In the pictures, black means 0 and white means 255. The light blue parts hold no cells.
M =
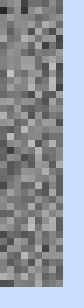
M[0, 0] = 122
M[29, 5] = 102
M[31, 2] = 117
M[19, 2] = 114
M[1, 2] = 141
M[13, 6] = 93
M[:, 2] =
[148, 141, 140, 140, 128, 123, 145, 140, 136, 137, 124, 154, 133, 122, 129, 153, 136, 104, 113, 114, 145, 117, 132, 101, 105, 133, 135, 134, 119, 120, 152, 117, 113, 103, 154, 147, 101, 112, 100, 132, 129]
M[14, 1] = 160
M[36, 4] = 133
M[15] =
[123, 111, 153, 104, 95, 111, 106, 142, 136]
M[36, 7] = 148
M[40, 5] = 168
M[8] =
[129, 139, 136, 156, 154, 111, 149, 165, 141]
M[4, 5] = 169
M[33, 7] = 133
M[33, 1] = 108
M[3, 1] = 115
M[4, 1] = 97
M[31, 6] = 142
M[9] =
[127, 144, 137, 159, 160, 112, 82, 187, 74]
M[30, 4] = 115
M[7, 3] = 112
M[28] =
[138, 119, 119, 107, 109, 146, 123, 107, 141]
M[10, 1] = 194
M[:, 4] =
[111, 138, 129, 157, 82, 160, 104, 92, 154, 160, 146, 164, 178, 76, 144, 95, 84, 171, 134, 135, 187, 122, 97, 90, 143, 155, 104, 140, 109, 170, 115, 178, 188, 98, 94, 114, 133, 85, 155, 124, 122]
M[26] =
[74, 121, 135, 99, 104, 174, 86, 131, 95]
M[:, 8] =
[105, 98, 142, 110, 153, 68, 76, 154, 141, 74, 86, 97, 65, 160, 114, 136, 114, 82, 137, 114, 114, 137, 136, 170, 110, 96, 95, 93, 141, 108, 149, 95, 92, 107, 149, 103, 150, 110, 93, 99, 136]
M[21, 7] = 118
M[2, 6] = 116
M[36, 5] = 113
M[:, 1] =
[136, 105, 155, 115, 97, 117, 131, 147, 139, 144, 194, 131, 158, 119, 160, 111, 120, 155, 91, 187, 136, 63, 141, 87, 87, 110, 121, 159, 119, 159, 102, 163, 140, 108, 81, 147, 113, 91, 154, 160, 82]
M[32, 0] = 152
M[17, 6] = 157

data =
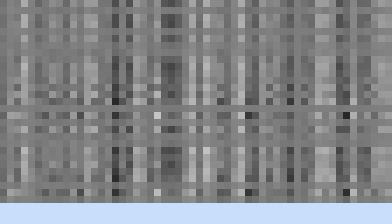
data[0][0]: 113
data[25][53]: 144
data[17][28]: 122
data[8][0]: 113
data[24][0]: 107
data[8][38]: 110
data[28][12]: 133
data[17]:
[119, 133, 124, 129, 128, 125, 119, 119, 119, 122, 125, 114, 133, 120, 119, 130, 106, 115, 124, 134, 131, 120, 131, 122, 122, 121, 131, 138, 122, 133, 128, 111, 117, 131, 135, 109, 116, 128, 118, 125, 123, 110, 125, 118, 128, 134, 127, 135, 120, 111, 138, 123, 124, 125, 127, 131]
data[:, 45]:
[157, 133, 159, 160, 131, 153, 135, 136, 153, 164, 156, 152, 161, 161, 170, 127, 169, 134, 162, 136, 133, 169, 151, 159, 164, 169, 136, 168, 139]
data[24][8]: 120
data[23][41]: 94
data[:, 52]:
[104, 126, 100, 111, 126, 109, 117, 121, 98, 99, 104, 126, 95, 128, 103, 124, 146, 124, 118, 121, 121, 85, 102, 105, 88, 99, 115, 144, 126]
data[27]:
[102, 161, 148, 139, 131, 114, 91, 120, 102, 100, 145, 76, 157, 133, 107, 133, 52, 93, 114, 151, 127, 116, 186, 117, 104, 113, 150, 170, 100, 142, 128, 88, 94, 144, 178, 55, 87, 136, 117, 113, 113, 84, 123, 115, 139, 168, 123, 151, 108, 46, 180, 117, 144, 109, 137, 156]
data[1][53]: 122
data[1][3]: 127
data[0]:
[113, 129, 123, 171, 128, 103, 121, 140, 132, 105, 143, 126, 153, 154, 117, 116, 77, 126, 81, 150, 133, 114, 142, 87, 77, 95, 121, 164, 112, 171, 138, 138, 112, 132, 170, 120, 96, 148, 130, 135, 111, 93, 125, 114, 106, 157, 156, 137, 82, 105, 133, 103, 104, 137, 155, 147]
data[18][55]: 156
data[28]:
[117, 135, 126, 129, 128, 124, 117, 119, 116, 120, 127, 111, 133, 121, 119, 130, 102, 113, 124, 134, 130, 119, 137, 122, 121, 121, 134, 139, 120, 131, 126, 110, 116, 132, 139, 105, 113, 127, 118, 122, 122, 108, 124, 118, 130, 139, 127, 135, 119, 105, 141, 123, 126, 123, 127, 133]
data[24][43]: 94
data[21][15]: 128
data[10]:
[113, 127, 123, 166, 128, 105, 122, 137, 130, 108, 141, 126, 152, 152, 117, 117, 81, 125, 84, 150, 135, 114, 137, 90, 80, 96, 122, 162, 113, 169, 138, 137, 113, 133, 166, 121, 98, 146, 127, 137, 111, 94, 125, 113, 108, 156, 156, 136, 86, 107, 132, 103, 104, 138, 153, 145]
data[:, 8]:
[132, 118, 130, 131, 124, 130, 125, 120, 122, 132, 130, 127, 118, 126, 104, 125, 106, 119, 131, 119, 126, 126, 126, 131, 120, 107, 124, 102, 116]
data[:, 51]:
[103, 123, 101, 101, 121, 106, 117, 120, 107, 98, 103, 110, 107, 106, 111, 123, 115, 123, 102, 121, 119, 95, 108, 100, 102, 110, 118, 117, 123]
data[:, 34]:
[170, 134, 171, 176, 135, 165, 137, 135, 157, 178, 166, 166, 163, 179, 171, 129, 184, 135, 182, 136, 138, 178, 157, 173, 168, 171, 138, 178, 139]
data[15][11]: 124
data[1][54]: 127
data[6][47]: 130
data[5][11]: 124
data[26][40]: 122
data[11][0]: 114
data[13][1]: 141
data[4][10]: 130
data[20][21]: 122

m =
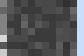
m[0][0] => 130
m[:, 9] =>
[48, 64, 63, 75, 76, 77, 52, 57]
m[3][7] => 59
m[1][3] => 58
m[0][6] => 72
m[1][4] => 59
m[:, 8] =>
[61, 80, 61, 70, 82, 78, 92, 86]
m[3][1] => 59
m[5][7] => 59
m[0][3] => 73
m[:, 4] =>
[56, 59, 64, 61, 89, 60, 71, 57]
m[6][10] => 87
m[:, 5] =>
[73, 59, 73, 87, 59, 59, 87, 59]
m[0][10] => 59
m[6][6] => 74
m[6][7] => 59
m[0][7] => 73
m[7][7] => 73
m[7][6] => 73
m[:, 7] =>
[73, 74, 58, 59, 59, 59, 59, 73]
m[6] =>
[87, 59, 59, 56, 71, 87, 74, 59, 92, 52, 87]
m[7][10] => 102
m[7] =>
[202, 87, 87, 75, 57, 59, 73, 73, 86, 57, 102]

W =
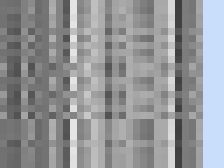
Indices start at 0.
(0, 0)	114
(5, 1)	120
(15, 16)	158
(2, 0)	114
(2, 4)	123
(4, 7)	135
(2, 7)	159
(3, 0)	114
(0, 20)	127
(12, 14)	172
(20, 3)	138
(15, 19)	149
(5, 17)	175
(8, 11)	152
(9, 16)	144
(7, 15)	131
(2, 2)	97
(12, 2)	94
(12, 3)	135
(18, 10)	228
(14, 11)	159
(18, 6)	116
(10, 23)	141
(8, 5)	118
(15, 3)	132
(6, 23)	146
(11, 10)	228
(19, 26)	124
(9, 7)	101
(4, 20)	164
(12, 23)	158
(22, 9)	92
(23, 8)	132
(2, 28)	159
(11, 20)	130
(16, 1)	101
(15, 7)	159
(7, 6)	115
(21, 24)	214
